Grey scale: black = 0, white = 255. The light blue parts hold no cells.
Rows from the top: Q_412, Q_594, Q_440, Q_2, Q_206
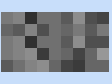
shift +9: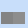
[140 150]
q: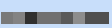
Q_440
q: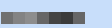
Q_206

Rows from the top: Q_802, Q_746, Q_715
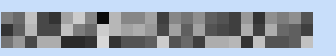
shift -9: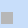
[174]
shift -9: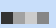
[ 42 153 195 125]
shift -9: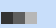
[ 42  86 174]
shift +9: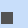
[92]
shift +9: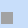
[171]

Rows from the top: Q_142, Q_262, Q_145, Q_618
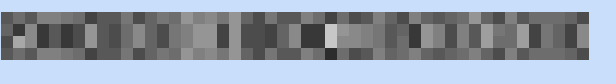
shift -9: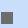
[100]
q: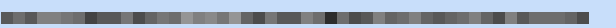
Q_618
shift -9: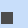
[67]
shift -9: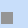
[140]
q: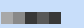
Q_145

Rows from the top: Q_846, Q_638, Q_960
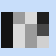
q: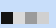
Q_960
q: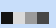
Q_638

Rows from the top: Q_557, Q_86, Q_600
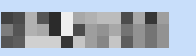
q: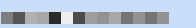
Q_86
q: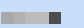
Q_557
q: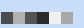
Q_557
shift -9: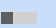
[ 85 199 199]
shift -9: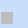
[179]
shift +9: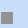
[155]
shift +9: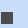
[85]

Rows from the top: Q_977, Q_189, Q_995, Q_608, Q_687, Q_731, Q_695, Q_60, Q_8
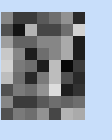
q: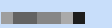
Q_995
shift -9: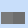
[113 101]
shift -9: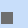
[101]

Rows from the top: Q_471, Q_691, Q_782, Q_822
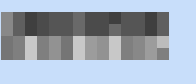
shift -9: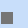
[108]
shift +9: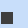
[72]
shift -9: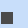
[66]

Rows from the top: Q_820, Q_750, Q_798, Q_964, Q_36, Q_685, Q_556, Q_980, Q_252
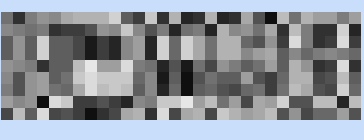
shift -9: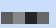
[ 85 127  28  95]
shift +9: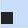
[46]
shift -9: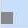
[127]

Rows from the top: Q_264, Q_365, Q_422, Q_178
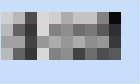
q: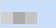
Q_264
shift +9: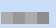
[181 161 181 151]

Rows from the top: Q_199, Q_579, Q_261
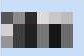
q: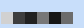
Q_579
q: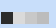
Q_199
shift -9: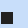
[24]

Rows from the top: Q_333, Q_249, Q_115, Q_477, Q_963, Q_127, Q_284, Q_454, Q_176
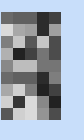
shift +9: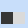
[ 63 227]
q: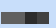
Q_333
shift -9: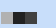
[168  25  56]
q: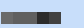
Q_333

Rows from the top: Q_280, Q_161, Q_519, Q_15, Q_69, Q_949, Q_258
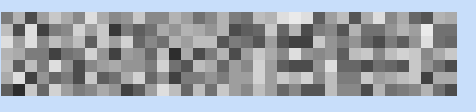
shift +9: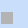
[188]
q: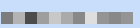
Q_15
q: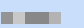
Q_280

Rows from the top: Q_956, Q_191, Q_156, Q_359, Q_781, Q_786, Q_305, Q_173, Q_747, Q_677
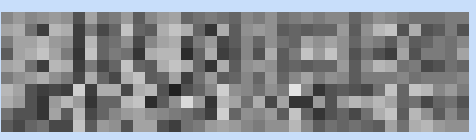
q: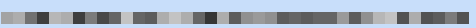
Q_191
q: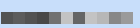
Q_305
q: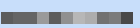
Q_781
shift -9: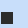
[35]
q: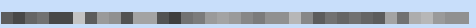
Q_677
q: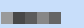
Q_156
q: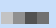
Q_359

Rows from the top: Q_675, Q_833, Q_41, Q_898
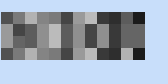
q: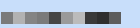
Q_675
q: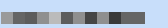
Q_41
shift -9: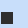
[37]

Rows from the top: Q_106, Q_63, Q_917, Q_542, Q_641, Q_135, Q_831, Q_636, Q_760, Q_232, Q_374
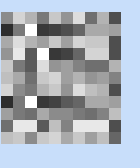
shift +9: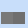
[130 120]
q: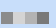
Q_106
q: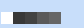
Q_636

